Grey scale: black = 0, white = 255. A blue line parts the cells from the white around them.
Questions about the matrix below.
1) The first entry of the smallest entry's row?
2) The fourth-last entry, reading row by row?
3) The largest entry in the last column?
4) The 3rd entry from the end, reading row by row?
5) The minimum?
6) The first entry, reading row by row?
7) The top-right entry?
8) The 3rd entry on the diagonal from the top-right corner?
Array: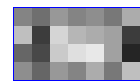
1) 102
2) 132
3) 191
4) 172
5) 37
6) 132
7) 172
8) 232

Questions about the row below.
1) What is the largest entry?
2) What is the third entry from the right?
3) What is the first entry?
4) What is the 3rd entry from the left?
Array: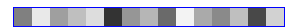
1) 243
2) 191
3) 128
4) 159

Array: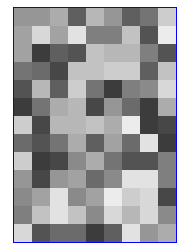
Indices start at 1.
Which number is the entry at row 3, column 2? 60
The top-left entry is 150
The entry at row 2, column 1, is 162
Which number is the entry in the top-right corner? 205
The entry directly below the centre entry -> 95
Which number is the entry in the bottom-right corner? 172
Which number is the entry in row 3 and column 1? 162
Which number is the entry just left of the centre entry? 183
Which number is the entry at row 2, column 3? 162
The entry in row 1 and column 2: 150
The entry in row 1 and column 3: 172
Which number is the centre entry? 194
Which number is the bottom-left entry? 216
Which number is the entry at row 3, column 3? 95
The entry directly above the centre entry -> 71

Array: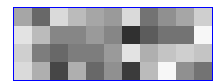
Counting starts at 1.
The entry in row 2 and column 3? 134
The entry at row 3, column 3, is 104
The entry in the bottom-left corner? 218
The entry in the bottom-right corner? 115
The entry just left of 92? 48
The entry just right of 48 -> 92
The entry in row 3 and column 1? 207
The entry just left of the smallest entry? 134
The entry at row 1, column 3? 218
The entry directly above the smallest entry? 218
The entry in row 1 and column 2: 104
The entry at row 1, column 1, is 166

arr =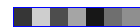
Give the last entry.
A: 143
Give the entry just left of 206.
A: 54
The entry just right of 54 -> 206

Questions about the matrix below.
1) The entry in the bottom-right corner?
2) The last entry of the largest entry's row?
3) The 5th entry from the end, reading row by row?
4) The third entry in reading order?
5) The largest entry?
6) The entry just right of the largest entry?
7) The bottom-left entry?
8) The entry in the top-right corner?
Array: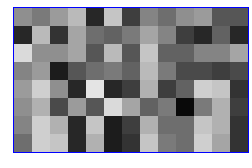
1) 51
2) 51
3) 122
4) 155
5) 228
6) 39
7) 110
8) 86

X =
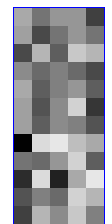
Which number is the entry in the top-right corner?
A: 64
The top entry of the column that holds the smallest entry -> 169
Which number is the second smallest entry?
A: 33
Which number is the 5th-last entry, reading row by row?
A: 64
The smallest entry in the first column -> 2
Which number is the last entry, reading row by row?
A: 128
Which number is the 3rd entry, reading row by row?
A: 150
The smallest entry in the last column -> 54
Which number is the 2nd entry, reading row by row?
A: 116
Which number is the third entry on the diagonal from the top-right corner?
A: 94
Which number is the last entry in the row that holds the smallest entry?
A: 169
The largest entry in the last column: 231

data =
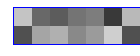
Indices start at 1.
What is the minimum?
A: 57
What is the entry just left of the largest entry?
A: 155
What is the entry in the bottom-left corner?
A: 80
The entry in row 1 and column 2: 104
